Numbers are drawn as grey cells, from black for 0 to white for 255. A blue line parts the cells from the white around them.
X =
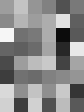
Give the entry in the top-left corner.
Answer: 157
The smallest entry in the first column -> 61
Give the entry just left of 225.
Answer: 173
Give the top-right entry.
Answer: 121
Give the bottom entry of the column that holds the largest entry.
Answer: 209
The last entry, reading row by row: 89
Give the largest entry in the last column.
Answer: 232
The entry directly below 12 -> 39
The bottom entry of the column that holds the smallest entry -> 188
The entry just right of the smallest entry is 89
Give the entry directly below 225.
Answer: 12
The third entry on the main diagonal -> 121
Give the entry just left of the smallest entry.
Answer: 173
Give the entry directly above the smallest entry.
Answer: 225

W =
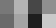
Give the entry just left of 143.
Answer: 71
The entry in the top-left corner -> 120
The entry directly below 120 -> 106

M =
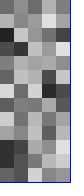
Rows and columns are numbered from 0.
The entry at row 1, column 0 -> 178
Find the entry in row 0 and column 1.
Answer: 142
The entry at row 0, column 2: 108
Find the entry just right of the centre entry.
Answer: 43
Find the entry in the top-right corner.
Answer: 127
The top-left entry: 108
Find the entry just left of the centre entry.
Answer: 108
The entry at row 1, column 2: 155
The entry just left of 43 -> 210
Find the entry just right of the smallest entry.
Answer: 198
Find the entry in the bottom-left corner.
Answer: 100
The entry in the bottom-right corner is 149
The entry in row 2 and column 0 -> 35

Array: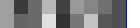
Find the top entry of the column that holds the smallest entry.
65
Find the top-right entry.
81

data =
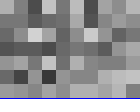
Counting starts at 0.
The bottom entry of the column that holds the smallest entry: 163
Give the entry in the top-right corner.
182
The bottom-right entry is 127
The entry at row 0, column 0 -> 176
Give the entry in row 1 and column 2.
91
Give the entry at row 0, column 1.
127
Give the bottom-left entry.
155
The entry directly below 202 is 111
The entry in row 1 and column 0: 119
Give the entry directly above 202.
83
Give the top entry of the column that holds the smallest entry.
194
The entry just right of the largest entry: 163
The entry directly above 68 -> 163
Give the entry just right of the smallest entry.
148
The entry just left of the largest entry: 141
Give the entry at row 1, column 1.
119
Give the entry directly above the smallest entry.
194
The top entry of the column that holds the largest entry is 76
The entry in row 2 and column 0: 105
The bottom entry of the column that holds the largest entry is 134
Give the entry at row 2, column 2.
210

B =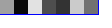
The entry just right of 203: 113
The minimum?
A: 9

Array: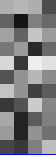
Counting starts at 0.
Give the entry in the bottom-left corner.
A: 70
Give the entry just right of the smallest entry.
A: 127
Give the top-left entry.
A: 174
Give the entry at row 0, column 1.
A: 182
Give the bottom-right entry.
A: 189
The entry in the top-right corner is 76
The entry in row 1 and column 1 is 21
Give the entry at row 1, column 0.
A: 99
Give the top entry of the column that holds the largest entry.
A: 174
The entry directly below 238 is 182
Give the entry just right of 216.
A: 56
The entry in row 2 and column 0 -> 162

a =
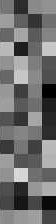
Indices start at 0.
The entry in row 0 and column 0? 118
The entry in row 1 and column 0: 158
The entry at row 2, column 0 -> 103
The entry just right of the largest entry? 111
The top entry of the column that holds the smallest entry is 145
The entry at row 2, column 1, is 166
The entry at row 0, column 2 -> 138
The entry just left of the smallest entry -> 126
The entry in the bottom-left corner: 138
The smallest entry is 1
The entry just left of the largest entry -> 145
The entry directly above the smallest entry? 78
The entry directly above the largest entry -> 84
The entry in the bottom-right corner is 70
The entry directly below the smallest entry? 30

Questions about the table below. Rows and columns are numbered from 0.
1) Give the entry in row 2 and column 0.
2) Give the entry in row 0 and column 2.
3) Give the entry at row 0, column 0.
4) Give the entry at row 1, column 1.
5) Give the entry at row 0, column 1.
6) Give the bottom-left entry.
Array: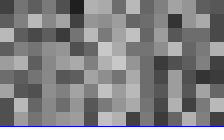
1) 185
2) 94
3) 65
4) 128
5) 116
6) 80

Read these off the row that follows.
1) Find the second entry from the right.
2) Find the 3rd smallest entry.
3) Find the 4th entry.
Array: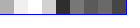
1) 105
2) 90
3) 210

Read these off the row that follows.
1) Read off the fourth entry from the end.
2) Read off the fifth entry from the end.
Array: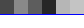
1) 93
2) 137
